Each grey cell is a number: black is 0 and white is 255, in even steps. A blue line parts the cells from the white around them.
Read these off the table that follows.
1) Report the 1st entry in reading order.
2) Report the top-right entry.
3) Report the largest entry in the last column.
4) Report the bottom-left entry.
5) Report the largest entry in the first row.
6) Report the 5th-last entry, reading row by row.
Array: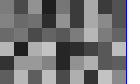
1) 124
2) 82
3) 189
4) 94
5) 169
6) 74

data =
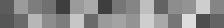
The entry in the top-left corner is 92
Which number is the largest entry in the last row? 221
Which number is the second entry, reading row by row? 155
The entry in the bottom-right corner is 99
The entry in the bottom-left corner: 86
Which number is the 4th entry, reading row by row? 112
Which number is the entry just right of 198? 106
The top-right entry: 133
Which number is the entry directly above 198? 155

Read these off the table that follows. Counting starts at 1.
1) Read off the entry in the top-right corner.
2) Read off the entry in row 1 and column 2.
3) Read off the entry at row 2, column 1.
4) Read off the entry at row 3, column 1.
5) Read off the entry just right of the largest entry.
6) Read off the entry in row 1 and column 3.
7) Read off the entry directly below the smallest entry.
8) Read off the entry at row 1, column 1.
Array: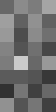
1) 165
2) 139
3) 159
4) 153
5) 104
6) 124
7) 145
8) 104

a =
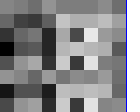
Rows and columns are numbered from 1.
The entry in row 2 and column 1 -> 103
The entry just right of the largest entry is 154
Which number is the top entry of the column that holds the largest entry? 125
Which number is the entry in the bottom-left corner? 73
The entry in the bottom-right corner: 139
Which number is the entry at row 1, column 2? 125
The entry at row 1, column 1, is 133
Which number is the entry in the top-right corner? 110
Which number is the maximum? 232
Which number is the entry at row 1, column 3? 110
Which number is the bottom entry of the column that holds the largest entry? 226
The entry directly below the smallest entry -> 81
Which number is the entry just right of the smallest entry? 81
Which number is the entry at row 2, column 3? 57
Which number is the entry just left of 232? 73
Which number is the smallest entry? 1

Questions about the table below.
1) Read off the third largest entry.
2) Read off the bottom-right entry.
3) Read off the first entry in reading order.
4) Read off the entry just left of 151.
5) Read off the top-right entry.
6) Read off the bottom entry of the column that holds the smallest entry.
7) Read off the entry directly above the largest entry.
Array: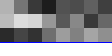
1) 187
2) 143
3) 179
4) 213
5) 63
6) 111
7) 117

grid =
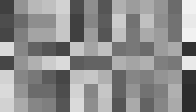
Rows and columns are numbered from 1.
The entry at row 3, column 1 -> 70
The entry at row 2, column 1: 77
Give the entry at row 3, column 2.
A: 127
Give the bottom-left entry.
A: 210
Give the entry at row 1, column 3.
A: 184
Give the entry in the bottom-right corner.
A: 44
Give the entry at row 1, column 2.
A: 148
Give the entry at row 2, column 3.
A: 142
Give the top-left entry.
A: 64
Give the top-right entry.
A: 241
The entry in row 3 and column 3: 164
